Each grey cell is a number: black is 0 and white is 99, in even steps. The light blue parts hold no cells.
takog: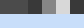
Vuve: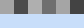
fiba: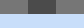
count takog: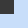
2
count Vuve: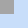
2
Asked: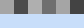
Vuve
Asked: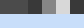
takog
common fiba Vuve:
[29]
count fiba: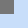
4

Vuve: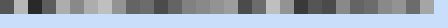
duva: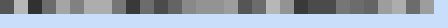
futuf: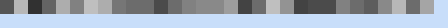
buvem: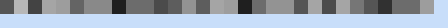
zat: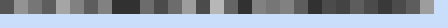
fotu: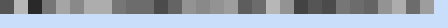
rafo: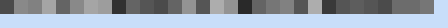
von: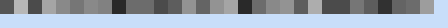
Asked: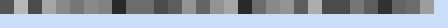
von
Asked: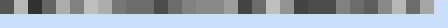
futuf
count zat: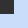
4

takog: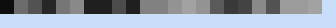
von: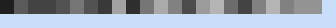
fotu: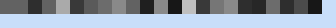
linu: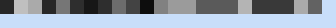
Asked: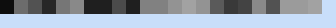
takog
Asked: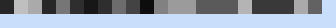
linu

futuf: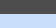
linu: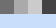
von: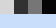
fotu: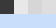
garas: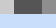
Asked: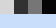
von
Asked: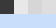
fotu
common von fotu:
[83]
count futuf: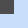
4

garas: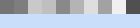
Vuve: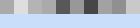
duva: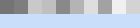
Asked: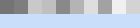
duva
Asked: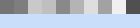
garas

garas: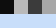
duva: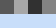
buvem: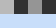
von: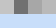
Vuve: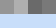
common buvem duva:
[19]
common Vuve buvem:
[58]
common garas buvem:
[72]
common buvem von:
[72]
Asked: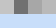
von
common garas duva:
[65]

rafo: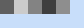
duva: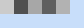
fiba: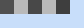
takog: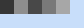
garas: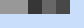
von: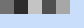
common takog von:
[65]
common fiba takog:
[28]

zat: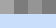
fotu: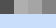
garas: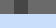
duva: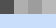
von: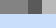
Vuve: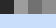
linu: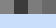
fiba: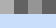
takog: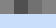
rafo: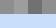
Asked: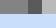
von
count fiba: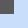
0
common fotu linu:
[51]
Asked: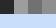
Vuve
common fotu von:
[51]
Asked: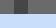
garas

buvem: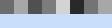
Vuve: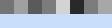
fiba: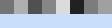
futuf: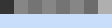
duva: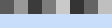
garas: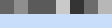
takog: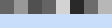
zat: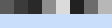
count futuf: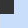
1
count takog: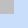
0
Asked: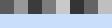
duva

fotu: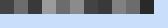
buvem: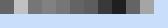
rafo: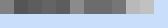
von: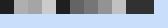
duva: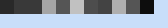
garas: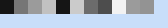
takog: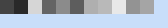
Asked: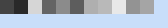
takog
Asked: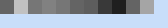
buvem
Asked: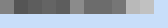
rafo
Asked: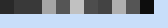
duva
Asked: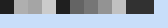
von

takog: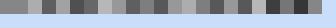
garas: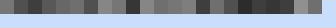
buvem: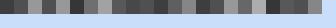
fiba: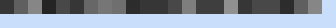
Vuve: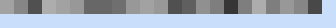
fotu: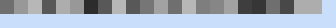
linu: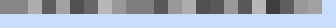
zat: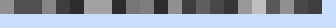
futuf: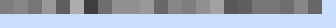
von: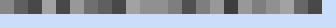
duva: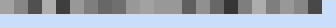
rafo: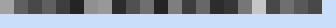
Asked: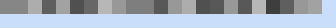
linu
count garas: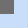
4
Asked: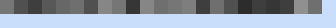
garas
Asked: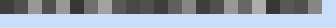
buvem
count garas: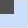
3

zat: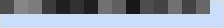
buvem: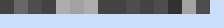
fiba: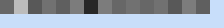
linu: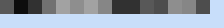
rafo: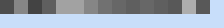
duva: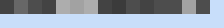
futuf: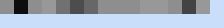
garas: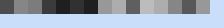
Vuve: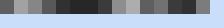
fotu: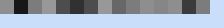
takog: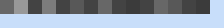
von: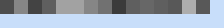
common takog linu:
[34]
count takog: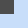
0

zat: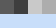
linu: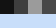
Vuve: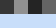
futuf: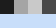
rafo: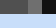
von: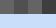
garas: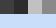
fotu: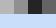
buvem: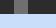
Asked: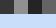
Vuve
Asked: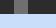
buvem
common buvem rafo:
[43]
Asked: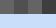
von
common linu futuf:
[28]
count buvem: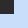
3

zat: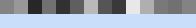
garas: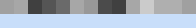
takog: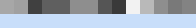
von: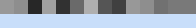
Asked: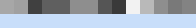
takog
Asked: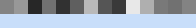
zat

